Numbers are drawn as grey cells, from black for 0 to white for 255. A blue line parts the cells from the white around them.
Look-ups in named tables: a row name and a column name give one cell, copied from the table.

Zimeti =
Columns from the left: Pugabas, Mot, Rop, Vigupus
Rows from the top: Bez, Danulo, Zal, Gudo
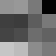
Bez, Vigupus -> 2
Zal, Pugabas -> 68
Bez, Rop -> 121
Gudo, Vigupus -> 122
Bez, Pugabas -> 148
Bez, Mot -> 152
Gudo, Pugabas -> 198
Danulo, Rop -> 93
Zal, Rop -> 109
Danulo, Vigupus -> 121
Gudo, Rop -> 140
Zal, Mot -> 76
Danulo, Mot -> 60
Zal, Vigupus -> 98
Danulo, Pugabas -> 63
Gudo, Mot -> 188

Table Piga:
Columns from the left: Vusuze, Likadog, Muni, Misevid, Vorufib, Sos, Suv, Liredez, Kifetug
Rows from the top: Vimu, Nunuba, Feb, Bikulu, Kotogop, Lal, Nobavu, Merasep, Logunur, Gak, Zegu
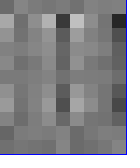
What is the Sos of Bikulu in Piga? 139
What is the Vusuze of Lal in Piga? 122
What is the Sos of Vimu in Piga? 113
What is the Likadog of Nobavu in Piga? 118
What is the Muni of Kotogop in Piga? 121
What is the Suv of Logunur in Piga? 117
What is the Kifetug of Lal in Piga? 109

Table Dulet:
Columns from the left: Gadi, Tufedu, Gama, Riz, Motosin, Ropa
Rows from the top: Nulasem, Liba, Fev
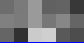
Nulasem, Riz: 97
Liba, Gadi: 128
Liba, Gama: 154
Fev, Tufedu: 49
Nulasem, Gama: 154
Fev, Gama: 203
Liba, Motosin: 135
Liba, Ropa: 101
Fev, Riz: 207
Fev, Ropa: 77
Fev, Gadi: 101
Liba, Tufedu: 123
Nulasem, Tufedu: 122
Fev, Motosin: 89
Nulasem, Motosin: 99
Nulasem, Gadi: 109
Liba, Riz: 119
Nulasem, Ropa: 56

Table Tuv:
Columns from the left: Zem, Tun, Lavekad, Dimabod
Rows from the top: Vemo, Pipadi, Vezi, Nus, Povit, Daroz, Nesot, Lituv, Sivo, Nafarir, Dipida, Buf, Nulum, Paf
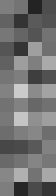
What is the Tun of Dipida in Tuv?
74
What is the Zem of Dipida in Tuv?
71
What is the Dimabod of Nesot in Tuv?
163
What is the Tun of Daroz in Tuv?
126
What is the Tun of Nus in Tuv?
52
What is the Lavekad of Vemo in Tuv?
35
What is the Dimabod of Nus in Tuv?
112
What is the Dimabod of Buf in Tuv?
119
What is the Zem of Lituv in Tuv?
114
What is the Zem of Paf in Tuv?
126
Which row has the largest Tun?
Nesot

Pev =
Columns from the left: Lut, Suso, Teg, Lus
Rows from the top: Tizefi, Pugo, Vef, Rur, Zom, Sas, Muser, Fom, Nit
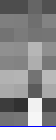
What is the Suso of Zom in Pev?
131
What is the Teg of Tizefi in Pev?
101
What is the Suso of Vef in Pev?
123
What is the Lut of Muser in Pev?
170
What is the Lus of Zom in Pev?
120
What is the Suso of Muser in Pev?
165
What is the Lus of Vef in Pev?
117
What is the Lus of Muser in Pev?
169
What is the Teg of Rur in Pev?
182

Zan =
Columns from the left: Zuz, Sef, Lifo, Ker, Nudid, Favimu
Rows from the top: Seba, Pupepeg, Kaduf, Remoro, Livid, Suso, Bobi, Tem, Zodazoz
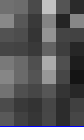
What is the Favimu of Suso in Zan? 20
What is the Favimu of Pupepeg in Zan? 135
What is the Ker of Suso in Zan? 151
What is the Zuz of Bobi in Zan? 114
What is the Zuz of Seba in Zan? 112
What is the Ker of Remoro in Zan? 99
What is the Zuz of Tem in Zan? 75
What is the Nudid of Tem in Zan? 44
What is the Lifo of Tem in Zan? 51
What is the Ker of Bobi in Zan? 86
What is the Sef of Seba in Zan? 108
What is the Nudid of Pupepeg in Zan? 36
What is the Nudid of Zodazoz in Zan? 44
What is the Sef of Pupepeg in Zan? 87
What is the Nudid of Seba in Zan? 84
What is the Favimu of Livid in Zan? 29
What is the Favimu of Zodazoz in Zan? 70
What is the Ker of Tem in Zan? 70
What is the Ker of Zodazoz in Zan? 71

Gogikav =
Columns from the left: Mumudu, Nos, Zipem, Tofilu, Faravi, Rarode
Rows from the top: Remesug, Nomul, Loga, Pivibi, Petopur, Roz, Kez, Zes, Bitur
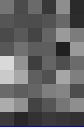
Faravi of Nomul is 104
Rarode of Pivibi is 154
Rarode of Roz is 127
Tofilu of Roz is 81
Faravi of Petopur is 78
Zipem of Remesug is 106
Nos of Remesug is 75
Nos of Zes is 145
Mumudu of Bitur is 58
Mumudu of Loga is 74
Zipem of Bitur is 50
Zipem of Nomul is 77
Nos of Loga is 89
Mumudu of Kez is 106
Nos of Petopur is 146
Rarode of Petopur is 107
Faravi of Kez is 133

